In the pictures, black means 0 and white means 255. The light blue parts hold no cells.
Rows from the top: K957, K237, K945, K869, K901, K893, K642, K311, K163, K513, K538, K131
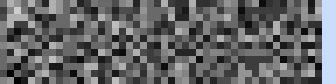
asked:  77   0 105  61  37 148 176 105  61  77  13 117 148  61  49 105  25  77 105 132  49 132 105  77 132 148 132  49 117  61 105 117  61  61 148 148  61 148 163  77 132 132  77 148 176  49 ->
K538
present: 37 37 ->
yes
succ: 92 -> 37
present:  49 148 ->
yes
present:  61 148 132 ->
yes
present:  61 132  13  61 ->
yes
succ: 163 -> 77

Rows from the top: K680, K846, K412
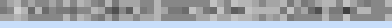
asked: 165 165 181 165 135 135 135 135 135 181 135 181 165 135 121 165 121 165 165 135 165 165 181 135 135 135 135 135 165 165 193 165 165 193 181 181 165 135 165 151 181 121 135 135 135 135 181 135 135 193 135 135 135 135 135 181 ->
K412
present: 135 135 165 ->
yes
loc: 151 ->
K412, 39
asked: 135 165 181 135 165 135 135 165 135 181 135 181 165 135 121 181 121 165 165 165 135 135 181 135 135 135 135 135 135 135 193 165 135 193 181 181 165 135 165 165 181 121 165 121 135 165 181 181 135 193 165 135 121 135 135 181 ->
K680
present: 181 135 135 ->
yes

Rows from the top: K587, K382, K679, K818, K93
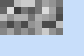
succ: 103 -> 219
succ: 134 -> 162
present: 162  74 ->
yes

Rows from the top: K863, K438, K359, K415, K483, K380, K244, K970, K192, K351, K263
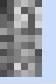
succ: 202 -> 175
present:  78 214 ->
yes

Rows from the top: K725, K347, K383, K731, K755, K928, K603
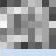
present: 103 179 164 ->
no
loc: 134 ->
K731, 3
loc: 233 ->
K347, 2
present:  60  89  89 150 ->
no

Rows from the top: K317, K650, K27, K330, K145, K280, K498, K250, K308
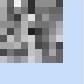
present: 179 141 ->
yes
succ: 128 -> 165
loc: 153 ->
K27, 6

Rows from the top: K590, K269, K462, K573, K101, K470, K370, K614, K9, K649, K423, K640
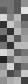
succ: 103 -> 200
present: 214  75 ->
yes
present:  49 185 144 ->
yes

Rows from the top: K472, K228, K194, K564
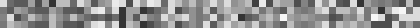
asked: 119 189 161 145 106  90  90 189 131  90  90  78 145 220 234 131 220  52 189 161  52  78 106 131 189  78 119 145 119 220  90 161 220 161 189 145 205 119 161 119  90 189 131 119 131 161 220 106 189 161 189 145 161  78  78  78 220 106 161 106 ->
K564
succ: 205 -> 119
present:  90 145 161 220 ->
no
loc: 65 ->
K472, 36
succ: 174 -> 90

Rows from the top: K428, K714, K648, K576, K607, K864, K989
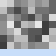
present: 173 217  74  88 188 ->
no
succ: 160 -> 101
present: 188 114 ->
yes
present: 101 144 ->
no
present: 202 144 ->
yes

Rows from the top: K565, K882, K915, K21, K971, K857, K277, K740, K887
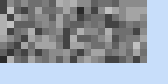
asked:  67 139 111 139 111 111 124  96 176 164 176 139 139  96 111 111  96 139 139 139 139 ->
K565
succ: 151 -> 111
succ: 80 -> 111

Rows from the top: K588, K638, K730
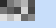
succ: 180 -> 82
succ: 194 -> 223
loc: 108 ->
K730, 3

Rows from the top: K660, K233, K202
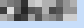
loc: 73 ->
K233, 7
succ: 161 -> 86
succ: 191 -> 206
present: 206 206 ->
yes

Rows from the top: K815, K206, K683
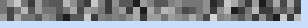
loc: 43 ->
K815, 30
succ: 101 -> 88

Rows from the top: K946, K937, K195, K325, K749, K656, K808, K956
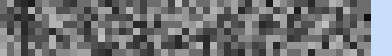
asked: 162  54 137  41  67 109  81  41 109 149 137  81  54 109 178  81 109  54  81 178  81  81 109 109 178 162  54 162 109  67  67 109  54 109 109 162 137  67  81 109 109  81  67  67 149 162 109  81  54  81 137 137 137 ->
K749
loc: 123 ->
K195, 44
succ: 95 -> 54

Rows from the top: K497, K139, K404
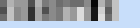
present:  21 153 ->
no
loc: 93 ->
K139, 15

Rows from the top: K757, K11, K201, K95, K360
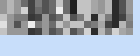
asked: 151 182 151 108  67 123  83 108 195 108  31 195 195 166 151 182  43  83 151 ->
K757
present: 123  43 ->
yes
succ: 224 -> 151
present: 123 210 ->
yes
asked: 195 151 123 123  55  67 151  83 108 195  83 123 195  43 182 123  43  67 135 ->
K201

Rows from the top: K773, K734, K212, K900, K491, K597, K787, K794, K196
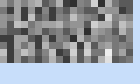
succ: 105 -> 120
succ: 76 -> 120

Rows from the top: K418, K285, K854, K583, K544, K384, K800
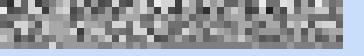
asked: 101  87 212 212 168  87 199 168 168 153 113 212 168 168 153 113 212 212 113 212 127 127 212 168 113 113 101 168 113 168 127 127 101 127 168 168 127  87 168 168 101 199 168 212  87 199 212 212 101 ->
K583
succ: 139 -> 127
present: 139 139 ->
no
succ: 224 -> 212
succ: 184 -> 101

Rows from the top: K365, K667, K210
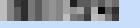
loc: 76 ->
K667, 12
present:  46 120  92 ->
yes
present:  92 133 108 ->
yes

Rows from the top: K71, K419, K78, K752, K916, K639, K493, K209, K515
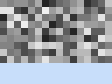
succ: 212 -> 198
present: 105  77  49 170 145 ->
no
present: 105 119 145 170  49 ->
yes

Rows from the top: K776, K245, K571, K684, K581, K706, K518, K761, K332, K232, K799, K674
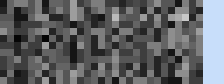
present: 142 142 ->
yes
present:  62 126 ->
yes
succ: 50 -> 100
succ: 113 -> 21
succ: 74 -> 62

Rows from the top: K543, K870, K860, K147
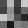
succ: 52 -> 106
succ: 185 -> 65
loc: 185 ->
K543, 1
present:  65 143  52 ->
yes
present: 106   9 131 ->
no

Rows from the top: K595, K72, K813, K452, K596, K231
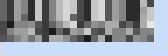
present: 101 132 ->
yes
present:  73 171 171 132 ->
no
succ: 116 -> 158

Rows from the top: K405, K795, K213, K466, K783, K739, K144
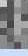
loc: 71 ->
K466, 1
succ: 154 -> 71
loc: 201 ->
K405, 0
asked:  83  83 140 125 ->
K795
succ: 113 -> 169
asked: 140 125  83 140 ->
K144
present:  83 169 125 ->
yes

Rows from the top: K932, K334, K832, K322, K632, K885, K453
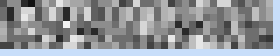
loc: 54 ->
K885, 38
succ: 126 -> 110
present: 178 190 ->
yes
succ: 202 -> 110
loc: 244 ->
K322, 9
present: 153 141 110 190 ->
no
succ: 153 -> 110

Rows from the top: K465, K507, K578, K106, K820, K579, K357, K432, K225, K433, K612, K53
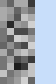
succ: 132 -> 157
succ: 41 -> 157
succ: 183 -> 29
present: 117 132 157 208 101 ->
yes
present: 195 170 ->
yes

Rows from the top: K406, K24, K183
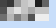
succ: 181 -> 126
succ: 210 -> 30
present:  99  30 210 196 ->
no
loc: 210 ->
K406, 4
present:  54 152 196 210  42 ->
no

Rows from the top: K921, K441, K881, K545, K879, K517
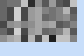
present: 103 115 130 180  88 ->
yes
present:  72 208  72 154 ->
yes

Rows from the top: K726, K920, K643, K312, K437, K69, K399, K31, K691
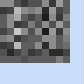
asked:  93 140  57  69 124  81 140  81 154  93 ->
K312
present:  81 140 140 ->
no
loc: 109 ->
K399, 9

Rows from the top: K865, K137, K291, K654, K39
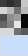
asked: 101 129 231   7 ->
K654
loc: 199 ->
K865, 3
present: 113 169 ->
no
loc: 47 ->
K865, 1
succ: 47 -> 61
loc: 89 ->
K39, 3

